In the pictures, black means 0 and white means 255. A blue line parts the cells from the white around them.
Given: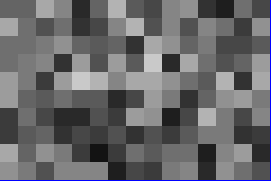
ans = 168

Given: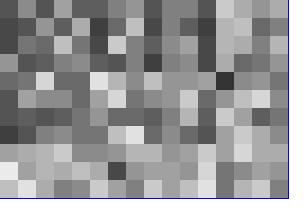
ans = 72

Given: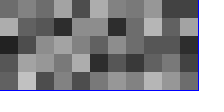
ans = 173

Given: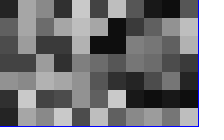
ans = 96

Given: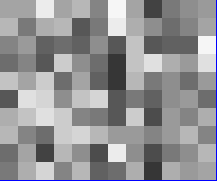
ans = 183

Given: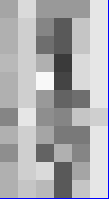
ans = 176
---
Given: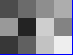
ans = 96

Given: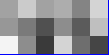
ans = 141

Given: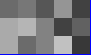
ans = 107

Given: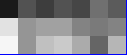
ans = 149

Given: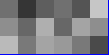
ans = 121

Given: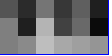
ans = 138

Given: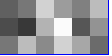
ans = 188

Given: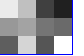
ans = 213
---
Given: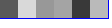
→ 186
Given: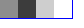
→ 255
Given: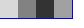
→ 161
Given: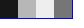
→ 118
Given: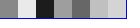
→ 212
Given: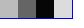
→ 220
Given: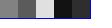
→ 46
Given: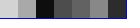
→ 44
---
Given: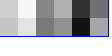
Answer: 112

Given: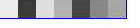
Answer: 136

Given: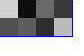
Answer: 57

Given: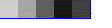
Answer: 95

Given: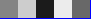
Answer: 132

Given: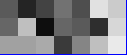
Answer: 46
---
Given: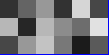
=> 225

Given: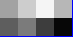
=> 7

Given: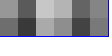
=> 121

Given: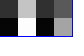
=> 164

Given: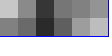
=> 189

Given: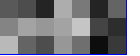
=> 45

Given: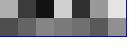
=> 144
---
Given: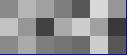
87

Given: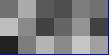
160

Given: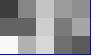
90

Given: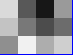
207

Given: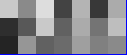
138

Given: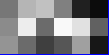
23

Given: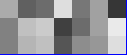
222

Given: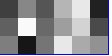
146
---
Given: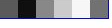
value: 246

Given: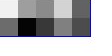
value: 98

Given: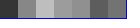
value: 144

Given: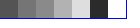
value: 222

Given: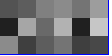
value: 116

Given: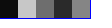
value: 133

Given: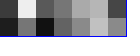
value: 170

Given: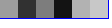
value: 178

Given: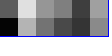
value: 62
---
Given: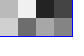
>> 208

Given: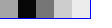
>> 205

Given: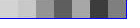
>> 200

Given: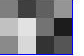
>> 216

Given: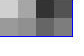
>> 166

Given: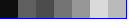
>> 186

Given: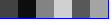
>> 164
